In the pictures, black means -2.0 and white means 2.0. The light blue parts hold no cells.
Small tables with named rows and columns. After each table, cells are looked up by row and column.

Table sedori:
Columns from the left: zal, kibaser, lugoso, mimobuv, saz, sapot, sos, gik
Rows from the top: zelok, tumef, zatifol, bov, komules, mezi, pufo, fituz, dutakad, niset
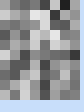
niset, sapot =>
0.5
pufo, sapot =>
0.3
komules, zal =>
-0.1
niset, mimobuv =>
0.4
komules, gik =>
0.3
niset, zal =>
0.9
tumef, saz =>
1.4
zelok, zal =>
0.6
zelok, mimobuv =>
-0.1
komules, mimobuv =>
1.2
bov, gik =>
0.1
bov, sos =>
0.0
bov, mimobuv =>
1.3
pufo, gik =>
0.2
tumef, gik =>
0.3
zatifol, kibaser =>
-0.2
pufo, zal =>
0.2
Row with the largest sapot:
bov

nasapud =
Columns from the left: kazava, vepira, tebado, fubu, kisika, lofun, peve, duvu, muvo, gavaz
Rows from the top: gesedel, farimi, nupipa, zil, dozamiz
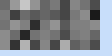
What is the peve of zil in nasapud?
-0.8
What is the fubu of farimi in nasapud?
-0.6
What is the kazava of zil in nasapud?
0.2
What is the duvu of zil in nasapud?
-0.1
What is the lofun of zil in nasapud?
-0.2
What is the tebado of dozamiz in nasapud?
0.8
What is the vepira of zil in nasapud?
-0.3
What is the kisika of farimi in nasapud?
-0.4
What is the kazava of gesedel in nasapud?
-0.3
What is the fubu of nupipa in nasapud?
-1.3
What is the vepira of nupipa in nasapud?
0.3
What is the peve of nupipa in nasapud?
-0.6
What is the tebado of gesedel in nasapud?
1.1
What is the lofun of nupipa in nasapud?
0.3
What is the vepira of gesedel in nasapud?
0.4
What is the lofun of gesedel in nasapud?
-0.1
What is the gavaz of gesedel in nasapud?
-0.8

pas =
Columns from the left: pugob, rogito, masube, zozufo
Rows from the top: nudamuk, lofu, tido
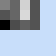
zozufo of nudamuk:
-0.7
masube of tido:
-0.5
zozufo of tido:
-0.7
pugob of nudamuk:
0.0
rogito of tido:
-0.8
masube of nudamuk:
1.3
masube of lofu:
1.4
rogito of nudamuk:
-0.4
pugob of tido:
-2.0
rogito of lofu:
-0.4
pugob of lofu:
-0.7
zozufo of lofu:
-0.7
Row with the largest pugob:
nudamuk

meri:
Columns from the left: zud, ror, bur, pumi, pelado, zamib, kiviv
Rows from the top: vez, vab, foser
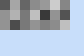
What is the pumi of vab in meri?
1.0
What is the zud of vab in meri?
0.3
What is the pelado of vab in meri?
-1.1
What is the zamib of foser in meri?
0.2
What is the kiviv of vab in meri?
-0.7
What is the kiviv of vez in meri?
0.1
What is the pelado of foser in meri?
0.0
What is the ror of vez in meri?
0.6
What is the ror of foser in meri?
-0.8
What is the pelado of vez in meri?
0.4
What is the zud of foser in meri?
0.3
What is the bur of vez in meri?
-0.4
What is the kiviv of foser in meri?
1.0
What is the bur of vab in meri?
-0.1
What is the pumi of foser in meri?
0.3
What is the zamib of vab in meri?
0.3
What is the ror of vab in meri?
0.8
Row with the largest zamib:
vez

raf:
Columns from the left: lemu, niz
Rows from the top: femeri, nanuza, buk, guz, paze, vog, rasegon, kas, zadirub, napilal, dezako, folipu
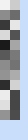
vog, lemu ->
-0.6
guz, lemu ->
1.4
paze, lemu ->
-1.6
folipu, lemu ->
0.3
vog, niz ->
-0.1
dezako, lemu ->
1.5
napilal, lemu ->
1.7
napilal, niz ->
-0.9
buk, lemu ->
-1.1
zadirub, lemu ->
-1.3
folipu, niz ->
-0.8
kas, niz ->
0.7
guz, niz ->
-0.7
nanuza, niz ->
-0.3
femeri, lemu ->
1.8
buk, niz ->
1.6

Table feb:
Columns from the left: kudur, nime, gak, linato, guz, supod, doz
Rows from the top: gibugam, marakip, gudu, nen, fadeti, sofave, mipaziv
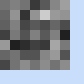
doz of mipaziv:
0.2
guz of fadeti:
-1.1
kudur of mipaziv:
-0.9
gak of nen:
-0.7
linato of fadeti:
-1.0
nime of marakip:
0.3
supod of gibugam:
0.1
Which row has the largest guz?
marakip

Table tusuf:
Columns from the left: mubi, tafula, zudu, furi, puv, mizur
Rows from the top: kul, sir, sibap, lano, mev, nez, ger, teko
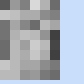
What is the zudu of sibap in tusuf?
0.1
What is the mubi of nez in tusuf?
-0.3
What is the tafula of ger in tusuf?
0.9
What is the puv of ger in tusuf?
0.2
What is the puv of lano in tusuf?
0.3
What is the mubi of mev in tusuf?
-0.3
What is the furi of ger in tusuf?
0.6
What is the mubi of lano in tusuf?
-0.2
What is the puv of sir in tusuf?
0.2
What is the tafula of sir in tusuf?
1.0

